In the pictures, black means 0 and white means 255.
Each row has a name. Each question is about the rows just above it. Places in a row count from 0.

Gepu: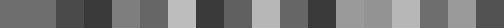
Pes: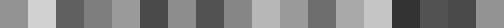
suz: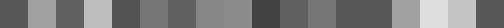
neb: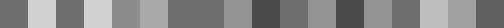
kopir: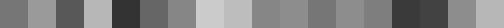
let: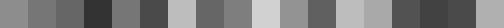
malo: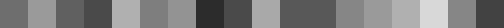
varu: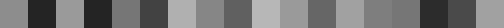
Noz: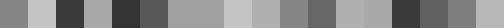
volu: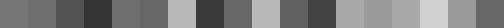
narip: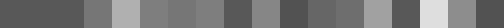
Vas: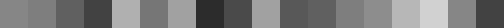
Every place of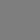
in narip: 5 7
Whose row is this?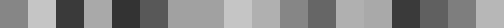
Noz
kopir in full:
[118 154  88 183  51 102 134 203 189 134 141 118 141 126  58  66 141 183]
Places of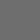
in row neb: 0 2 6 7 10 14
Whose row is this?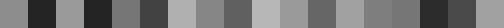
varu

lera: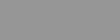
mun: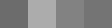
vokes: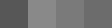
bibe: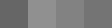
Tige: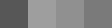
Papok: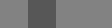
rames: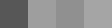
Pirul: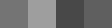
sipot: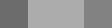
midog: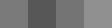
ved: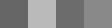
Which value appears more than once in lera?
[150]
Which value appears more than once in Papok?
[130]
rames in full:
[ 87 158 144 165]
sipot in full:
[108 172 172 130]
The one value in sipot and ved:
[108]
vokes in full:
[ 87 137 122 108]
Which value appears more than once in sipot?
[172]

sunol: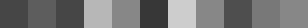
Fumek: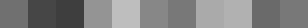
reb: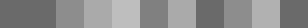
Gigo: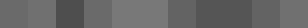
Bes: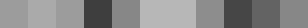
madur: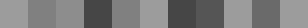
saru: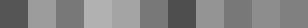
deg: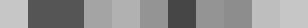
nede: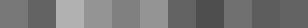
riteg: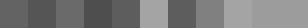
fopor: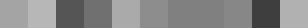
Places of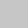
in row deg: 0 10
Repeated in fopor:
[128]
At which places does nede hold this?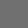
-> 8

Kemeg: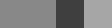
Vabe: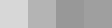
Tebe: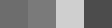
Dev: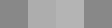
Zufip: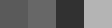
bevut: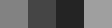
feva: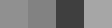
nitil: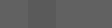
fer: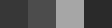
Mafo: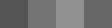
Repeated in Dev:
[136]
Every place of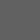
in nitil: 0 2 3

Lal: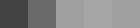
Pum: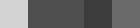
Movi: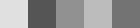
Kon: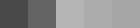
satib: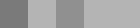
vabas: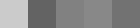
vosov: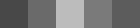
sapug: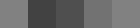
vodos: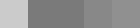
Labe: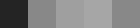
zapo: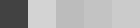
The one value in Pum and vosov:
[106]
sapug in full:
[129  66  79 114 129]
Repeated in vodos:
[122]
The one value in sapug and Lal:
[66]
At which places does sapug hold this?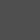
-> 2
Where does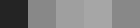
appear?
Labe

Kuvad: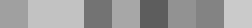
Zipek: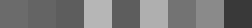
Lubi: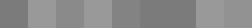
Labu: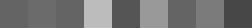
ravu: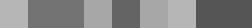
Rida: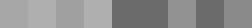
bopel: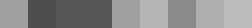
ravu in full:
[182 115 115 167 100 167 182  85  85]
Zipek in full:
[107 100  93 182  93 175 115 138  57]
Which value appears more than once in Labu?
[100]

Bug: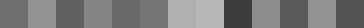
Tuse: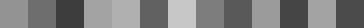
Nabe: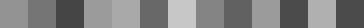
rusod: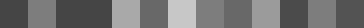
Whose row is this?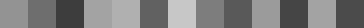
Tuse
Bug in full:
[110 147  97 132 104 117 176 184  61 140  89 147  83]
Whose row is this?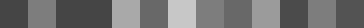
rusod
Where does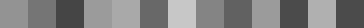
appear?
Nabe
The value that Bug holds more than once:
[147]
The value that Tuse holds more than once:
[163]

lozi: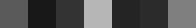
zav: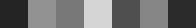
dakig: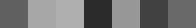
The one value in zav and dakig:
[43]
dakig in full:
[ 97 167 175  43 152  65 104]
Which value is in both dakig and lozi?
[43]

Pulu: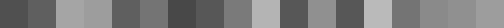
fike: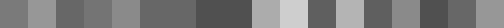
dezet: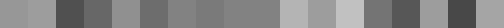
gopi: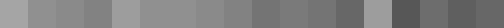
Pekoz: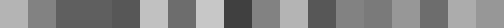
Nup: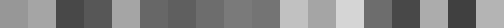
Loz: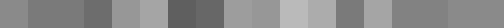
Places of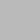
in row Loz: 10
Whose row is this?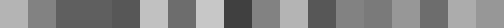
Pekoz
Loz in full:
[138 122 122 109 151 165  95 103 157 151 186 172 122 165 130 130 138 138]
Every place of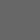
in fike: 2 5 6 16

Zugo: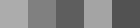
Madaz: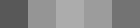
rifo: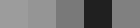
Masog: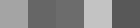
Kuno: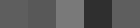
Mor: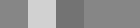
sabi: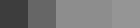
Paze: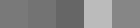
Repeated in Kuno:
[94]
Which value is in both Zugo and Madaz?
[172]
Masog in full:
[164 102 108 195  88]
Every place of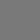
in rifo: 2
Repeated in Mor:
[134]

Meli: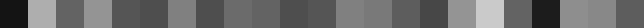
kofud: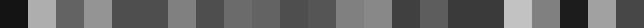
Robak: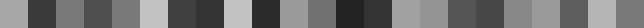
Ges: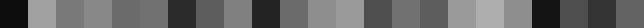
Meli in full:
[ 20 174  99 148  85  78 128  78 107  99  78  85 128 121  93  71 148 202
  99  28 142 136  93]
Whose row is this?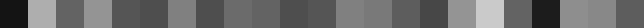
Meli
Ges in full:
[ 13 161 121 136 107 113  43  93 128  35 107 142 154  78 113  93 154 174
 142  20  78  51  99]

